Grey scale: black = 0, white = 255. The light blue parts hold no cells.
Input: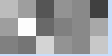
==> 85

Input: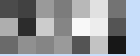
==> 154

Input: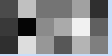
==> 116

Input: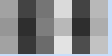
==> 117

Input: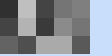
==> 68

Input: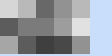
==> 104

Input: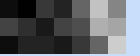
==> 56

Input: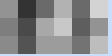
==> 106
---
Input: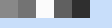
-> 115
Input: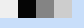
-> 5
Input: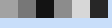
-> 119
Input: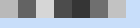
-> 99
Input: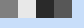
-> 232
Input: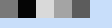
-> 5
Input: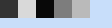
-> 217
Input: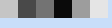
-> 73
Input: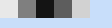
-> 127
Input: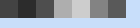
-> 44
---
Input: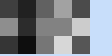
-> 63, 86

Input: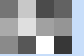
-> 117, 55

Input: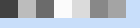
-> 65, 164

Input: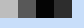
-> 189, 45

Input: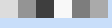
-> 220, 170

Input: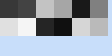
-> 56, 186
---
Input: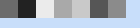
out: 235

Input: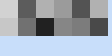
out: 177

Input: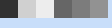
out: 237

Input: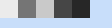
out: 201

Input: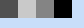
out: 132

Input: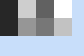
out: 97
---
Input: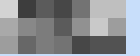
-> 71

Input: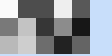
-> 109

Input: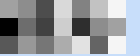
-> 226

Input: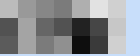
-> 14

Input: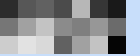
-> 161

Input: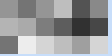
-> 190

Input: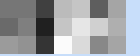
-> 218
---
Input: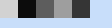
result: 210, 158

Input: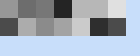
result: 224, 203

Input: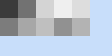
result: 239, 221

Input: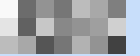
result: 249, 228

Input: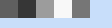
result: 248, 156

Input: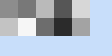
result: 246, 215
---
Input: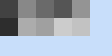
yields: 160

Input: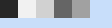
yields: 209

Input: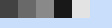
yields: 137

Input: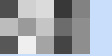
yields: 164

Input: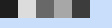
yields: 104

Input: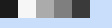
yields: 171

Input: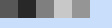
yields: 127
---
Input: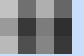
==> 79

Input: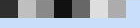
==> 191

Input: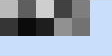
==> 11

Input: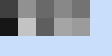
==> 195

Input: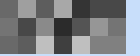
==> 93

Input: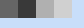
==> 57

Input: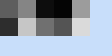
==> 198

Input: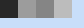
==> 156
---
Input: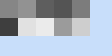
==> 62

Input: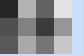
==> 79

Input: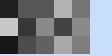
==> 200

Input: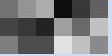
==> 68

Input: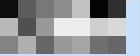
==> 184

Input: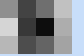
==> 213

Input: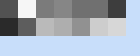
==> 42
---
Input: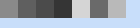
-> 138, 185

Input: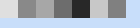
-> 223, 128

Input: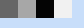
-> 102, 241

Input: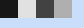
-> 23, 175

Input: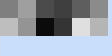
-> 127, 181

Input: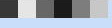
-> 56, 199

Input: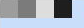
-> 157, 30
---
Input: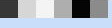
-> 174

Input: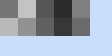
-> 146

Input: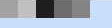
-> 132

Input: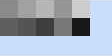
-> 161

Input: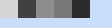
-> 120

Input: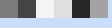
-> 163

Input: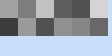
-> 163
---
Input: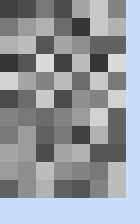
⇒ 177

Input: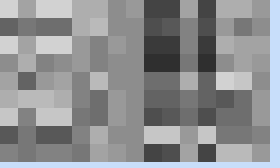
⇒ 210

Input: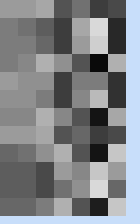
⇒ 124

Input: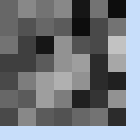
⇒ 115

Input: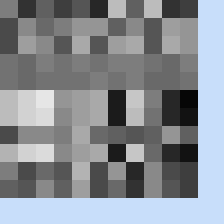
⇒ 74

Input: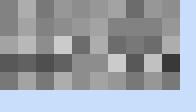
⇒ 163

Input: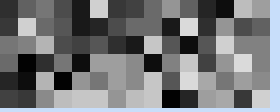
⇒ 118
